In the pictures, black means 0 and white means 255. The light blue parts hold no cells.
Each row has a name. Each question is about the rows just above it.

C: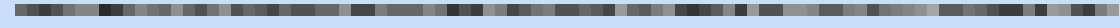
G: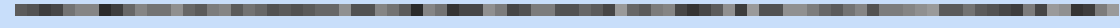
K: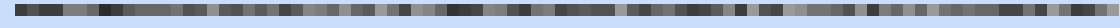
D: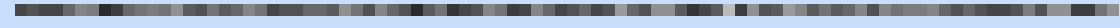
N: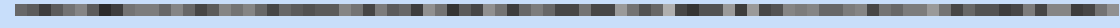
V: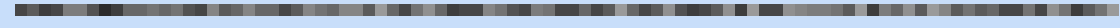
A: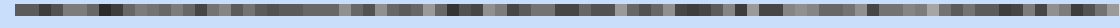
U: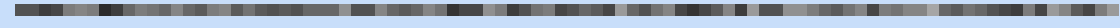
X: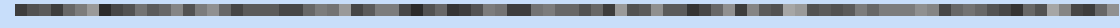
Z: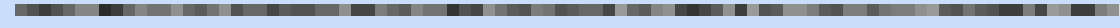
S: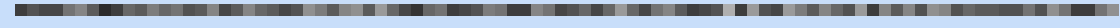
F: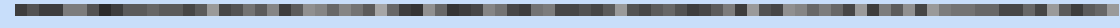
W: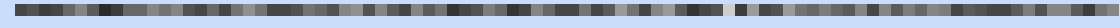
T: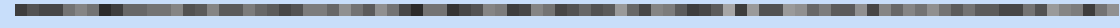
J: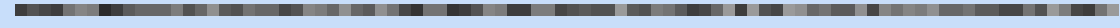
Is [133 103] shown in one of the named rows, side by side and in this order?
yes
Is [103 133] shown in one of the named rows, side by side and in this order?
yes
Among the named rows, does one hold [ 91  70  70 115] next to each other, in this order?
yes
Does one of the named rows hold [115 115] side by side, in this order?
yes

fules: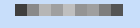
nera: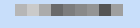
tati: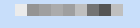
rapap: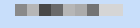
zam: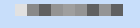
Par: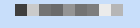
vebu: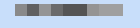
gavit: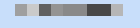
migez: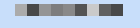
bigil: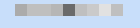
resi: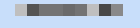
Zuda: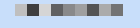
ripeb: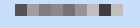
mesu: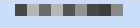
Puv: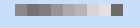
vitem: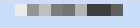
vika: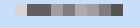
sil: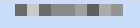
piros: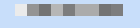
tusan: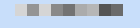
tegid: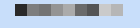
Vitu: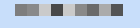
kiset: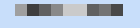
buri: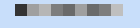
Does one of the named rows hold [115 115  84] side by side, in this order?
no
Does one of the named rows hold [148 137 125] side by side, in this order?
no
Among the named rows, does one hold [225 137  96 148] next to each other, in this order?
yes

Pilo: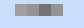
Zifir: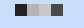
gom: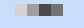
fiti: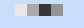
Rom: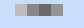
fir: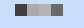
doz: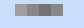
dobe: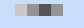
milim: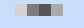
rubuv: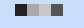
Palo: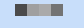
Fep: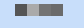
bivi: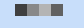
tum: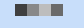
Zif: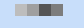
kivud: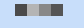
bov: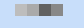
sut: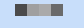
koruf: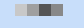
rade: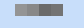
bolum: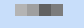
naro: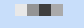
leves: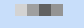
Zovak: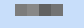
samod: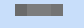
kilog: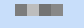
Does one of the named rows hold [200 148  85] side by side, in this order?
yes
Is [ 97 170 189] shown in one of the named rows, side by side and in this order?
no
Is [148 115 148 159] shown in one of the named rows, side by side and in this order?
no

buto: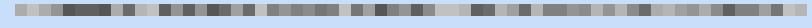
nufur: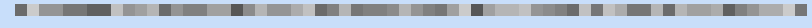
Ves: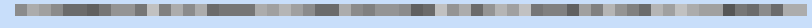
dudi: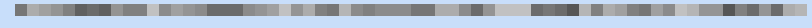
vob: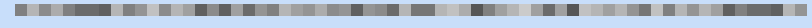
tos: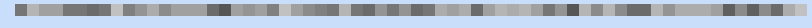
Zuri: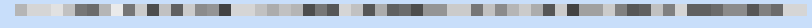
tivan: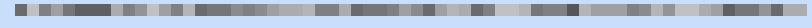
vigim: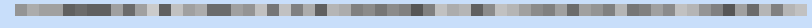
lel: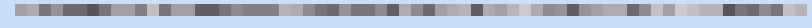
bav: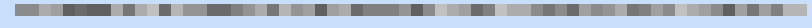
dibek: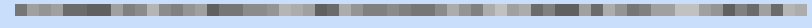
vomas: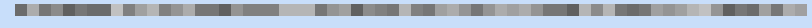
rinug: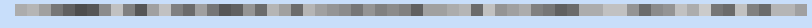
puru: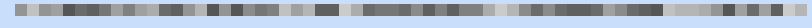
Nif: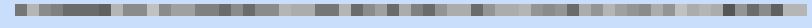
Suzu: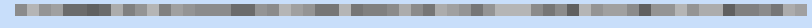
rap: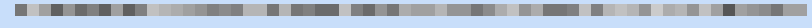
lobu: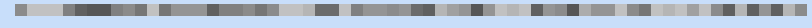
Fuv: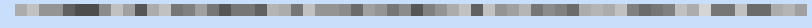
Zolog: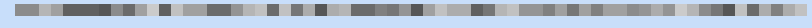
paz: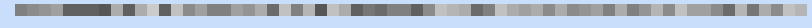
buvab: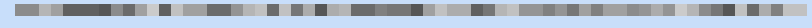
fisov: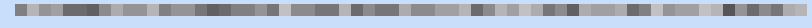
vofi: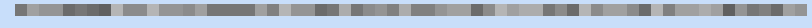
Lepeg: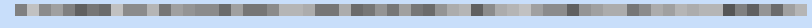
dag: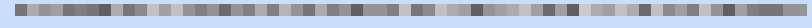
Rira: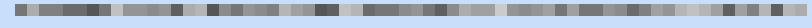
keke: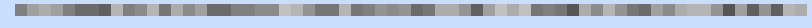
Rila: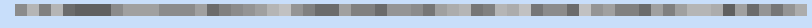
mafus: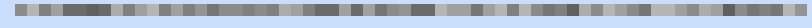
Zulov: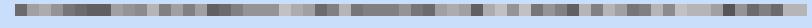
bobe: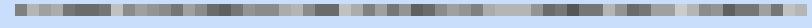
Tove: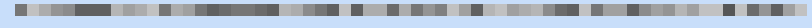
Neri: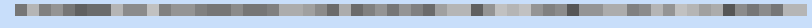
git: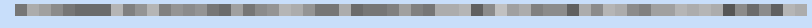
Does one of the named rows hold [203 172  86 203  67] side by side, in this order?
yes
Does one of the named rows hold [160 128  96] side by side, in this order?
yes

